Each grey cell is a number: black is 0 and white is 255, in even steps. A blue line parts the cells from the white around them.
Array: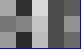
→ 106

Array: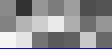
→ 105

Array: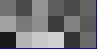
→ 107

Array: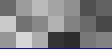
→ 129

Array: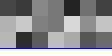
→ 107

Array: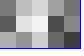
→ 62

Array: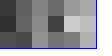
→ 176
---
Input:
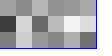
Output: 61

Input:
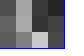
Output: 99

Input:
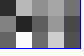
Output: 129

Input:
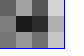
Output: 126

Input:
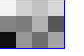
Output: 132

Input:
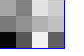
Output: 122

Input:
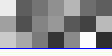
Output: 159
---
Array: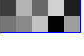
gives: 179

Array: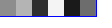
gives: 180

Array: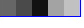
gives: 74

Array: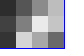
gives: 85

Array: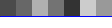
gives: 103

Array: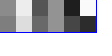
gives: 237

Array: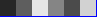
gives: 94

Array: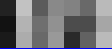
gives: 194

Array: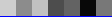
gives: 140
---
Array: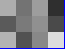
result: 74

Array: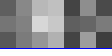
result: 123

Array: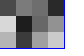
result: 146

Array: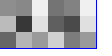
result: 224

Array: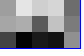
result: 123

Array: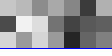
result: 95
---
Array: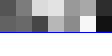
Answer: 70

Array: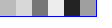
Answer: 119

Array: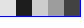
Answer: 205

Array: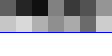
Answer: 176

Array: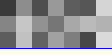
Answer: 99

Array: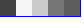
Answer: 202

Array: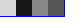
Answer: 136

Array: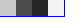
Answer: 38

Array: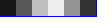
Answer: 190
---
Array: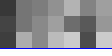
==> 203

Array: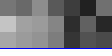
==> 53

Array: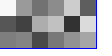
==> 120

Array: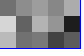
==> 121

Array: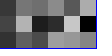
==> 158

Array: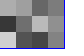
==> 83

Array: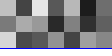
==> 68
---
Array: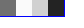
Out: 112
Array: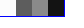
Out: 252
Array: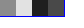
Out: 140
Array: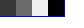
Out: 56
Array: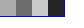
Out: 171
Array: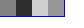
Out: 129
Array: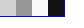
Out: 211
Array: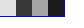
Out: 225
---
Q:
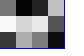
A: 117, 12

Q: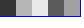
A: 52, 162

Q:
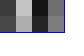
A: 59, 124

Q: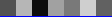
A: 82, 97

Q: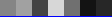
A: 133, 39

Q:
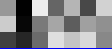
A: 152, 136

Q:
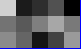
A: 208, 154

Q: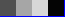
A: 80, 4

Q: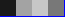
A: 25, 120

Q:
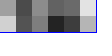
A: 160, 181
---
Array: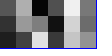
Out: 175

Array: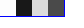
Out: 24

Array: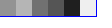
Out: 181

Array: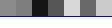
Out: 126

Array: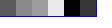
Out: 137

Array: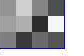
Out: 207

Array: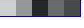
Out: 150

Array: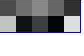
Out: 110

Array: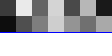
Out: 234
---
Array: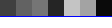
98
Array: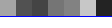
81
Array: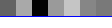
169
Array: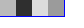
47
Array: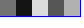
20
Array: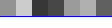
204
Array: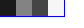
131
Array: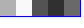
249
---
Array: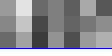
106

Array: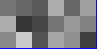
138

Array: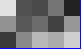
59

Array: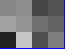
33

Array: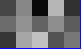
55

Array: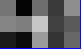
26
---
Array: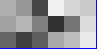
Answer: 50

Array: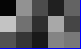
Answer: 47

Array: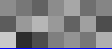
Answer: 98

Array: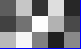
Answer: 253

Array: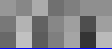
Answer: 159

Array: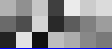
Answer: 92

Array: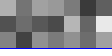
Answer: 182
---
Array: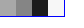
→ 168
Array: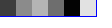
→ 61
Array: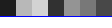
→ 29
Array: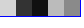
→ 213
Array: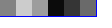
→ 131
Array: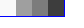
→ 249
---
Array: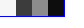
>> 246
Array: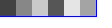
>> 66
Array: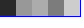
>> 41
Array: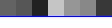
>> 99
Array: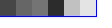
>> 70
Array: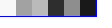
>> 248
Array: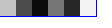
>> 195
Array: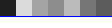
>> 30
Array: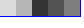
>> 219
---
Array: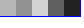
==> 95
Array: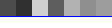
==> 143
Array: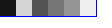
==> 149
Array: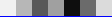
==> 107
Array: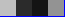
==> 20
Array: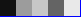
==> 100
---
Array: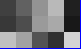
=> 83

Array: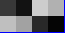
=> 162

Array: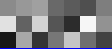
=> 197

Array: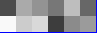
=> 61

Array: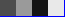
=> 154

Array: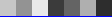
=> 100

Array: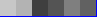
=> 84

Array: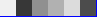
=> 177

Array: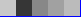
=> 136
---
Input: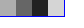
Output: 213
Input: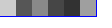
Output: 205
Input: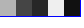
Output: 239
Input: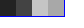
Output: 197
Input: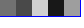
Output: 208
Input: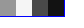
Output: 245
